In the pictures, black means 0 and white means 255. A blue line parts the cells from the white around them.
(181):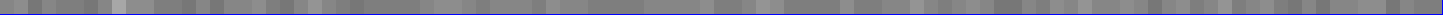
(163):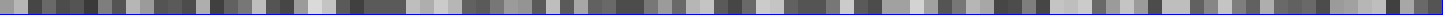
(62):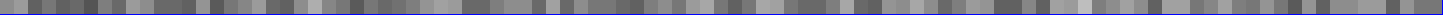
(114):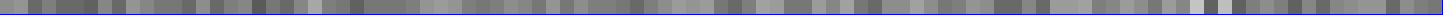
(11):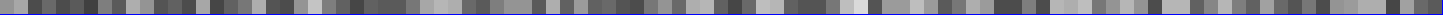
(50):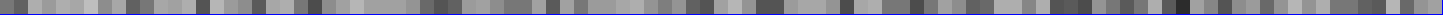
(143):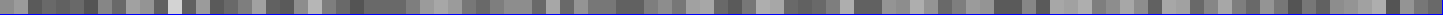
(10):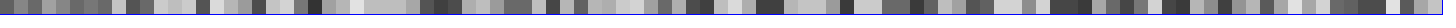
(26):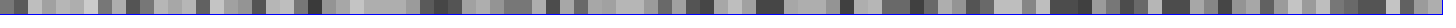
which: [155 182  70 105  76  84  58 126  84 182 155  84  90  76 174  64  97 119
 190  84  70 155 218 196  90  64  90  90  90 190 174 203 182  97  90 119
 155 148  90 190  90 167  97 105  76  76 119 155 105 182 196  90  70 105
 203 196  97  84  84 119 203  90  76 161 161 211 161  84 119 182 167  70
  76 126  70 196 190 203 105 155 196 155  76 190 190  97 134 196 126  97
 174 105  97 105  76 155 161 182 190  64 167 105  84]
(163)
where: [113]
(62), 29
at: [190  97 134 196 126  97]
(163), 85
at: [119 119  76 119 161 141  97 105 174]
(50), 64
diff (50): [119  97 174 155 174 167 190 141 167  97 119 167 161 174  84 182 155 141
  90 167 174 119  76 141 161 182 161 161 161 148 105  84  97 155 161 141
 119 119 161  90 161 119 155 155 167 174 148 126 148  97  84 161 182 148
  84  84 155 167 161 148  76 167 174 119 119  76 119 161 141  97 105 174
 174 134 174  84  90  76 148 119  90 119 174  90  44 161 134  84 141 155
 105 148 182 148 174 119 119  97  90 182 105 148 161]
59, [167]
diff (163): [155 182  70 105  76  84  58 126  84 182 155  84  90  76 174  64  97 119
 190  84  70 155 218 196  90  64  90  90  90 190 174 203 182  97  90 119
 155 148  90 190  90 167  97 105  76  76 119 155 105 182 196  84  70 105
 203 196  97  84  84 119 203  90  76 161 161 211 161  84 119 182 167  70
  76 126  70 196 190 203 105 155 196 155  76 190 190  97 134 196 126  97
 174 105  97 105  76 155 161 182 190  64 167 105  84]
52, [90]
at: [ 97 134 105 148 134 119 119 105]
(114), 7

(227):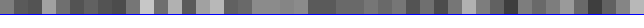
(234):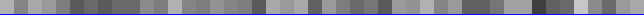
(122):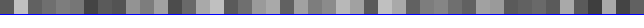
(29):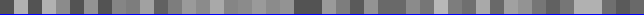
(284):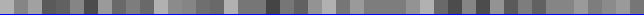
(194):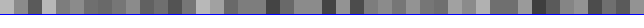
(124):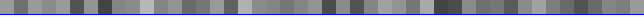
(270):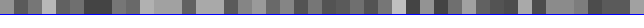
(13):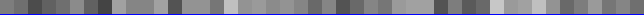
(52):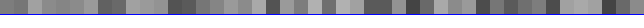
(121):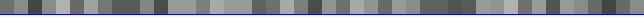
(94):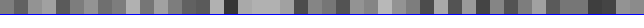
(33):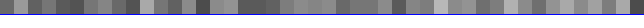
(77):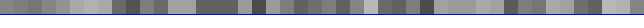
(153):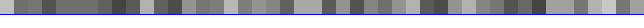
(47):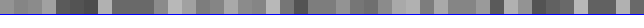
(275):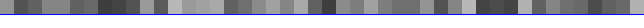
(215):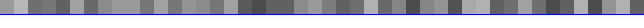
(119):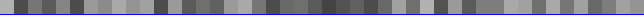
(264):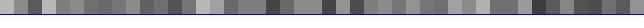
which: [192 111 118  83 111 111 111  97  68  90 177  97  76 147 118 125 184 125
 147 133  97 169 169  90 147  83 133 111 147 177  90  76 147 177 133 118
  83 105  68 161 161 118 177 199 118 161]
(153)
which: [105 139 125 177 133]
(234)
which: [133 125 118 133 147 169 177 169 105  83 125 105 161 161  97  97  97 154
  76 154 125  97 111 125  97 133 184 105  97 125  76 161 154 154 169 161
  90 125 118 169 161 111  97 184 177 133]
(77)

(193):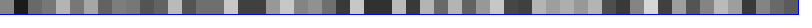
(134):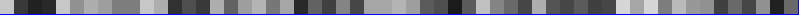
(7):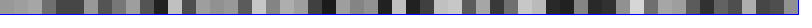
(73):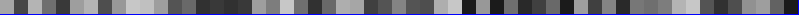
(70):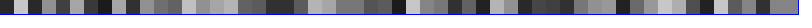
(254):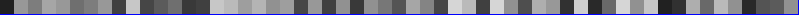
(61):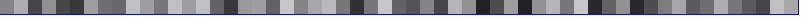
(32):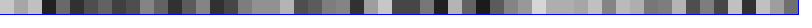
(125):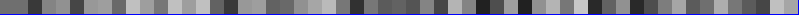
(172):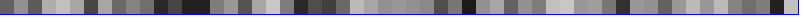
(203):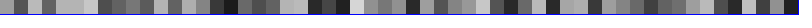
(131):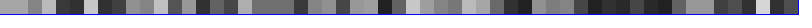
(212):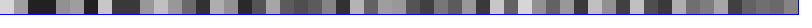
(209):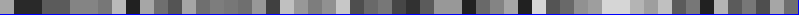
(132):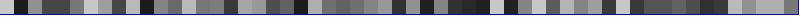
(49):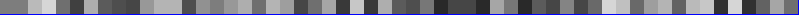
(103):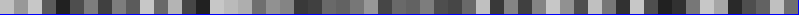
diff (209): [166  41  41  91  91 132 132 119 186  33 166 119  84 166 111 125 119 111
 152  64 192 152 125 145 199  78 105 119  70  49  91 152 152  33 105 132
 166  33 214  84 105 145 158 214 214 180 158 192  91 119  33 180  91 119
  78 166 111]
12, [111]
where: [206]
(254), 42
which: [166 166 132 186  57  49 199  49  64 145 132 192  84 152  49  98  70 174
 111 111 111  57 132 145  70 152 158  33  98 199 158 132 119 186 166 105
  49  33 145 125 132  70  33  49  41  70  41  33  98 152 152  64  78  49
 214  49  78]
(131)
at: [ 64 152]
(193), 19
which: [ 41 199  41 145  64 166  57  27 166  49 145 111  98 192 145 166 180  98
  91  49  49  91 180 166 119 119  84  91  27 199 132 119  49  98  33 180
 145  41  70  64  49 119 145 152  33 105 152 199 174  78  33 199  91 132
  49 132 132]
(70)
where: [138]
(172), 31

